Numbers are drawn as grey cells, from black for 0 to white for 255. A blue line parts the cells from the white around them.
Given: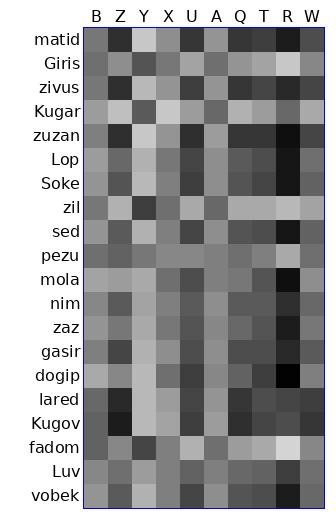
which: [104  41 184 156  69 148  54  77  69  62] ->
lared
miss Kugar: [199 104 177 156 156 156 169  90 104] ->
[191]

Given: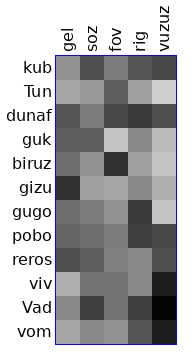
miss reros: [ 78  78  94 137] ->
[129]
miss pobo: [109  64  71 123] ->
[102]
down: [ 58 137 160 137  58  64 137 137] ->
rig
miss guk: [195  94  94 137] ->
[187]
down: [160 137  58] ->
rig
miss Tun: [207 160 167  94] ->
[152]
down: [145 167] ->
gel

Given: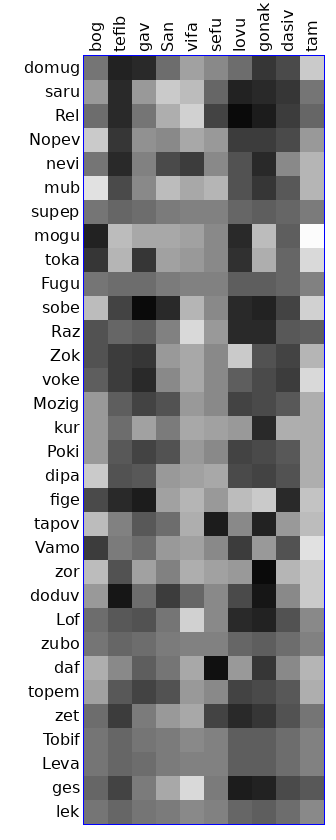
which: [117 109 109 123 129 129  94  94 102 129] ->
Fugu
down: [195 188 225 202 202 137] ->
tam
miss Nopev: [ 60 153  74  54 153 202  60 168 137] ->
[145]
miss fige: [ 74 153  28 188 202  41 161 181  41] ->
[195]
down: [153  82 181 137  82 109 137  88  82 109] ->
dasiv
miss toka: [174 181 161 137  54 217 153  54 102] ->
[48]
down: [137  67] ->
sefu

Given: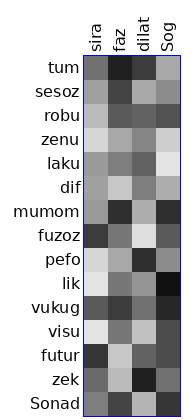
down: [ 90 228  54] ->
sira
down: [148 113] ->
dilat
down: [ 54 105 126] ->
sira
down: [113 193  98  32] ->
dilat
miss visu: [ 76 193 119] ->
[228]
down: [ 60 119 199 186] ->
faz

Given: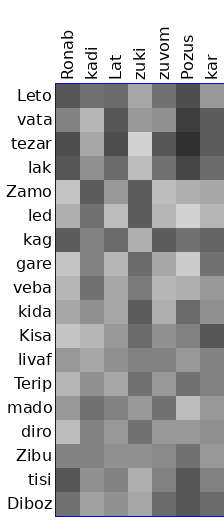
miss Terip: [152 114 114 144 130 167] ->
[182]
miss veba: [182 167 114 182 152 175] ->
[122]
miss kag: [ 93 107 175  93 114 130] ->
[101]
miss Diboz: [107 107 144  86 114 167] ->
[160]
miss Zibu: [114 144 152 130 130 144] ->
[137]

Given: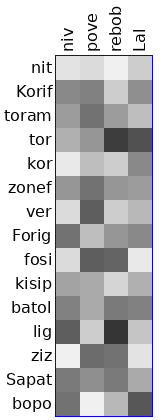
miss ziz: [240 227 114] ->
[108]
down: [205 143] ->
Lal
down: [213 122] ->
rebob
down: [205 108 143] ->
pove
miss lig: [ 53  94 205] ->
[197]

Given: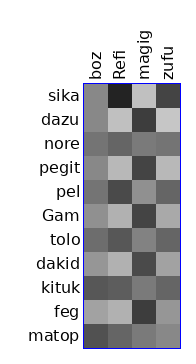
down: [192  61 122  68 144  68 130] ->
magig
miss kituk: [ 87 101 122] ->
[93]
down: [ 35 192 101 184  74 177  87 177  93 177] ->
Refi
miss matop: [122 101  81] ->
[136]
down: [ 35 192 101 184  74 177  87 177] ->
Refi
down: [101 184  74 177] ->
Refi

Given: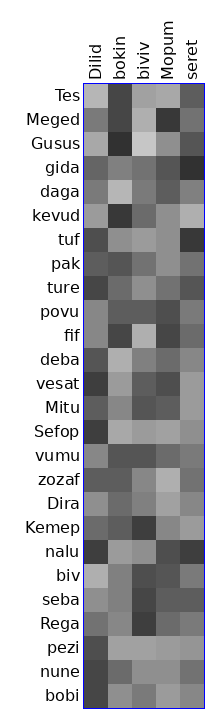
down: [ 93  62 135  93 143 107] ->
Dilid
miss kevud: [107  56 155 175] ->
[143]
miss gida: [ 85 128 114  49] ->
[101]

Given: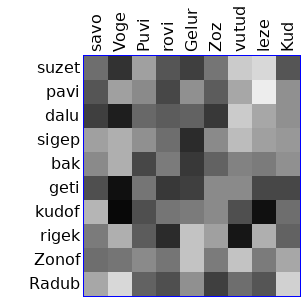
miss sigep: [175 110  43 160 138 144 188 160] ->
[152]
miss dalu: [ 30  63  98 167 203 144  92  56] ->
[104]
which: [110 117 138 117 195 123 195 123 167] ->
Zonof
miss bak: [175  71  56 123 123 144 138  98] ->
[130]
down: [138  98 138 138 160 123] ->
Zoz
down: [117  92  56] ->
Zoz

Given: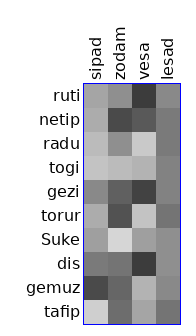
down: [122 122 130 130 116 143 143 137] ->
lesad
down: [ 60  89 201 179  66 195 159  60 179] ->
vesa

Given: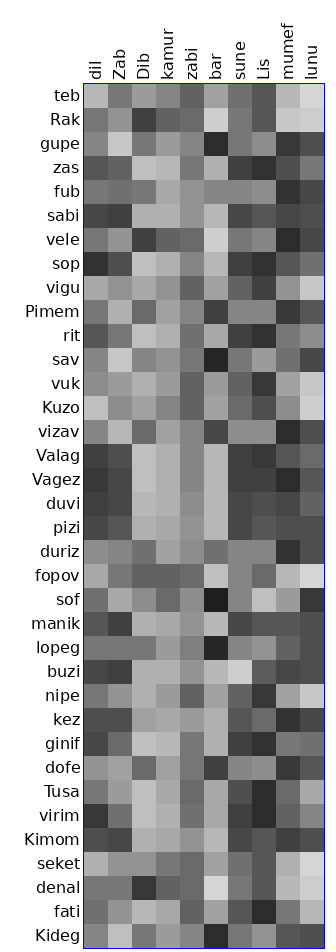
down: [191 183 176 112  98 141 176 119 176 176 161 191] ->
Dib
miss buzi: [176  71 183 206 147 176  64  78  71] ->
[92]
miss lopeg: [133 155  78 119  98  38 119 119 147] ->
[127]
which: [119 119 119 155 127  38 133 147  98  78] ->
lopeg
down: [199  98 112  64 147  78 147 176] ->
Zab
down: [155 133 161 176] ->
kamur

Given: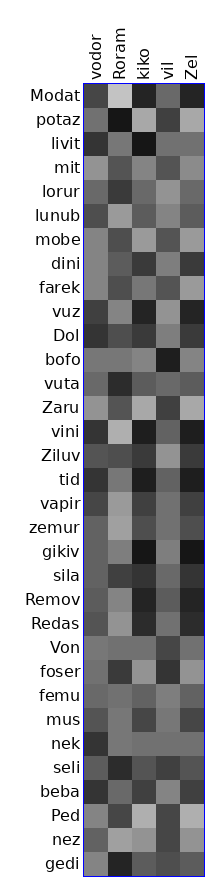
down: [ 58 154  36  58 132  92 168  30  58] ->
Zel
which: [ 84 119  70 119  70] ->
mus
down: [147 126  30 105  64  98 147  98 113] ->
vil
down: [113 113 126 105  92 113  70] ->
vil
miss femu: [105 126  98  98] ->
[113]
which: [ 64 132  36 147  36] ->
vuz

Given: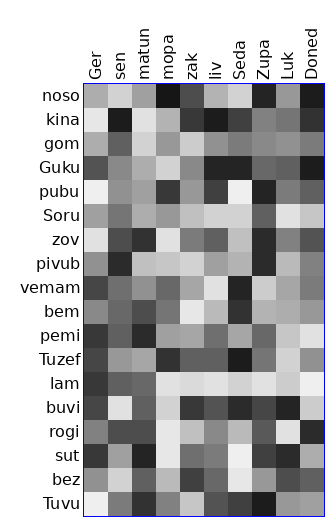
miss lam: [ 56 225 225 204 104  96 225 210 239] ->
[218]
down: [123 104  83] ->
liv
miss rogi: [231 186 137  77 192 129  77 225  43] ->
[89]

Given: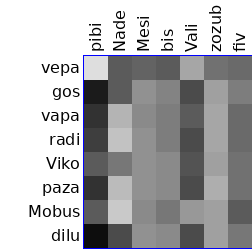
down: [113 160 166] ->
zozub
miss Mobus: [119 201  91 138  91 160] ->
[152]
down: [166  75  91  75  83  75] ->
Vali
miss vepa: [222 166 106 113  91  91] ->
[99]
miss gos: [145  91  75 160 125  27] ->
[131]
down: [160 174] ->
zozub
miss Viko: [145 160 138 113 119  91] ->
[83]

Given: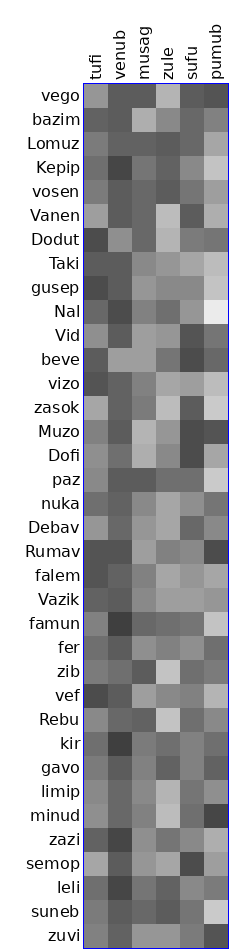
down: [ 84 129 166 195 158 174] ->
pumub
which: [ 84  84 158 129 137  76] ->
Rumav

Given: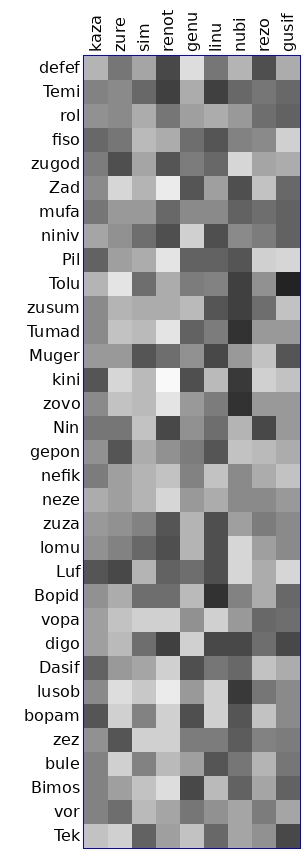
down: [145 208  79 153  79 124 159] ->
genu
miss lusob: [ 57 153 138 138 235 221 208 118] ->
[200]
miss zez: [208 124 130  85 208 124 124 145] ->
[92]
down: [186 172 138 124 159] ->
rezo
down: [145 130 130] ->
kaza
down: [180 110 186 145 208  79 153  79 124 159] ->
genu

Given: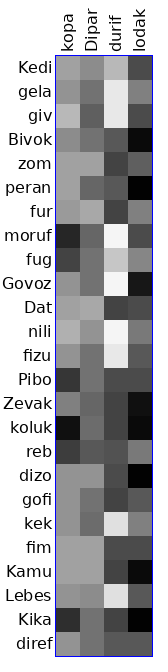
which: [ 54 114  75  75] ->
Pibo
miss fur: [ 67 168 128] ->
[154]
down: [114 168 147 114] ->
Dipar
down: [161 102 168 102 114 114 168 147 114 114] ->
Dipar
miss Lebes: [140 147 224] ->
[88]
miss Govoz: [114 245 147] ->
[23]

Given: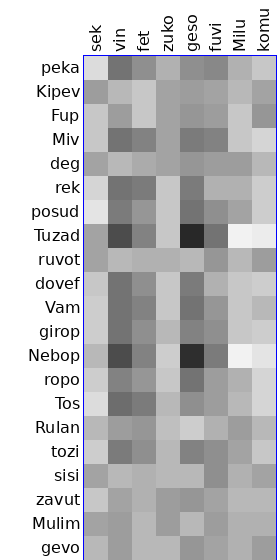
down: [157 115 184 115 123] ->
vin
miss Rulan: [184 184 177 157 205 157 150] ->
[191]
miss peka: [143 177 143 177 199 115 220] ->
[136]
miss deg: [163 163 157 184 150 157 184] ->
[171]
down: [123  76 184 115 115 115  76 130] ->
vin
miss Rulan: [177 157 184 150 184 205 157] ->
[191]
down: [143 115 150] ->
fuvi

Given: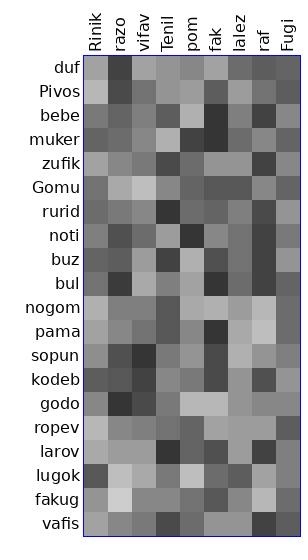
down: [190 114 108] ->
pom
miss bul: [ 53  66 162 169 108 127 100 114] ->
[59]
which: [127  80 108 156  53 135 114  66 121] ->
noti
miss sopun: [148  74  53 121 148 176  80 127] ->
[142]

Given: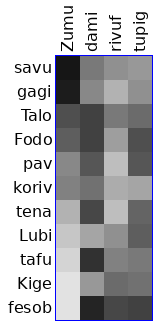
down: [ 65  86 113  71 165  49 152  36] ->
dami
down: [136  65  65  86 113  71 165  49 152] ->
dami
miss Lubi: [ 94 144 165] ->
[198]

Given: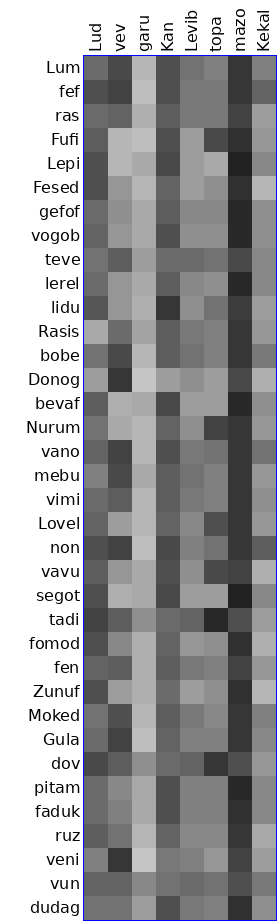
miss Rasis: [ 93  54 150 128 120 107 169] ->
[163]
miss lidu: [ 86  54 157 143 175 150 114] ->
[60]
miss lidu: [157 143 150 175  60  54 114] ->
[86]
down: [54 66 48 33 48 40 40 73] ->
mazo
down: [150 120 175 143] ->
Kekal
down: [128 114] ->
vev

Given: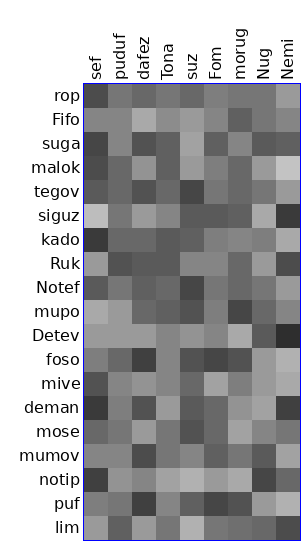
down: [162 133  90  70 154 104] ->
Nug
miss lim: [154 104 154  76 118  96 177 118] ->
[111]
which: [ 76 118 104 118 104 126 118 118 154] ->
rop
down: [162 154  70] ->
suz
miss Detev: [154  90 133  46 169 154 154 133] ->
[147]
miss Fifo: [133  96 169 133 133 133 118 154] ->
[140]
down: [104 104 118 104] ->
puduf

